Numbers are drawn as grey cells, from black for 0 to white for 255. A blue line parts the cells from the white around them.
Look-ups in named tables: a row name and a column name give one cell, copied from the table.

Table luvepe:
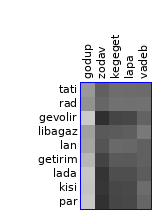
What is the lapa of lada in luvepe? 78
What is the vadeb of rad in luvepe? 113
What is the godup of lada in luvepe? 198
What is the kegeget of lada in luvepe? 78
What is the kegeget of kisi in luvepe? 71
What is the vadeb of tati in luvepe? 107
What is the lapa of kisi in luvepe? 73
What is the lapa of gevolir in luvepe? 71
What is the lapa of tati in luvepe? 108
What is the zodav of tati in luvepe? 96
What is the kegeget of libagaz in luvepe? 91
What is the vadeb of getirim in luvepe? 96
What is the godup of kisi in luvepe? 195
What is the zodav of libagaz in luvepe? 89
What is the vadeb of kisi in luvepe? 108

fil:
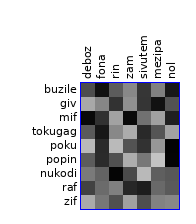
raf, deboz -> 66
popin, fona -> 43
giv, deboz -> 168
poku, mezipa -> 151
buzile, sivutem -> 54
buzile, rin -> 92
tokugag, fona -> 23
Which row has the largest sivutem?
nukodi

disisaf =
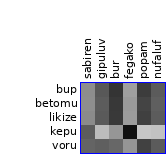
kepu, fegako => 16
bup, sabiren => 141
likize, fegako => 156
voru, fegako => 149
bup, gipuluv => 88
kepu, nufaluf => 194

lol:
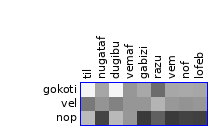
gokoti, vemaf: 151
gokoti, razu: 108
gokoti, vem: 167
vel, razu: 180
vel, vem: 152
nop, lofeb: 64
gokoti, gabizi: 168
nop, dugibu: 185
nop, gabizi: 58
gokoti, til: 244
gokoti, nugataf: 166
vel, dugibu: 130
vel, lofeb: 151
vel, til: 121
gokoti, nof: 169
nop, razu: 96
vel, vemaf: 150
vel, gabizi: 150
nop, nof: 67
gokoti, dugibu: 246

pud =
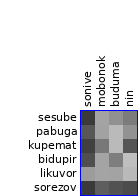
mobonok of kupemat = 120
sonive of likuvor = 156
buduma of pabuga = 186
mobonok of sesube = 163
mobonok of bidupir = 164
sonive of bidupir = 79
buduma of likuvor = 163
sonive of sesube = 58
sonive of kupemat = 64
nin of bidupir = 191
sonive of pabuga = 87
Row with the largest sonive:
likuvor

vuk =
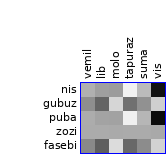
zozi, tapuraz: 171
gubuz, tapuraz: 112
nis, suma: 187
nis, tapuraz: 242
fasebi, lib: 94
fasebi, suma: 140
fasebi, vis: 210
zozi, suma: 171
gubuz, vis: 207
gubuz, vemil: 142
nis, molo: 156

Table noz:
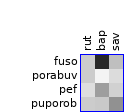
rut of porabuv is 204
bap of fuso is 40
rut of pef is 222
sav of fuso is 191
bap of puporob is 201
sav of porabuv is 220
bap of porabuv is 244
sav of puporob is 145
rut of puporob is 204
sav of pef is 209
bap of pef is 158
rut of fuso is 204

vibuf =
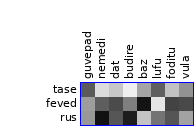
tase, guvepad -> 90
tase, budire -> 240
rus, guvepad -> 152
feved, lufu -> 230
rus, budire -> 29
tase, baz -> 164
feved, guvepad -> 157
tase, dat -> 199
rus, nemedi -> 18
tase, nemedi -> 220
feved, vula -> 73
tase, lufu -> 95
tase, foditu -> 194
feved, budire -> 127
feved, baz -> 20
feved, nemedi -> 94
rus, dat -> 86
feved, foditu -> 67

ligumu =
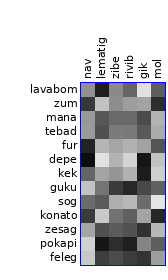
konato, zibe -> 114
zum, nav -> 56
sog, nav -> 108
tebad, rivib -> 121
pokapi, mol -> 95
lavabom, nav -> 145
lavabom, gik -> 225
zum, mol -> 45

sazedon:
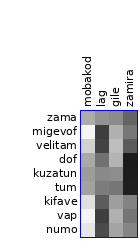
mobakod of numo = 230
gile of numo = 164
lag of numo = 74
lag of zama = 147
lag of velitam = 67
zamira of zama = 100
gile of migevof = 176
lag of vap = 63
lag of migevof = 62
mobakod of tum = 162
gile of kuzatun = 141
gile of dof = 180
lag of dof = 113
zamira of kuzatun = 29

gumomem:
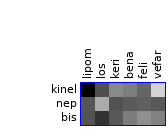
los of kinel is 79
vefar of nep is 89
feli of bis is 143
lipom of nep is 86
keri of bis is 88
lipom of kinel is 1

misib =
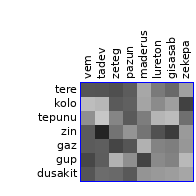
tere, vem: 85
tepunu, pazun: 90
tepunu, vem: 144
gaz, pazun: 85
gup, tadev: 93
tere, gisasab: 105
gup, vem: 71
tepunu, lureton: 181
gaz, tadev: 94
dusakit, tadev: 108
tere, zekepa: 160
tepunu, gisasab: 188
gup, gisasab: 130
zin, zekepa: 154
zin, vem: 91
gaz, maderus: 177
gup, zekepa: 185
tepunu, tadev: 199
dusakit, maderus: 148
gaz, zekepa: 151

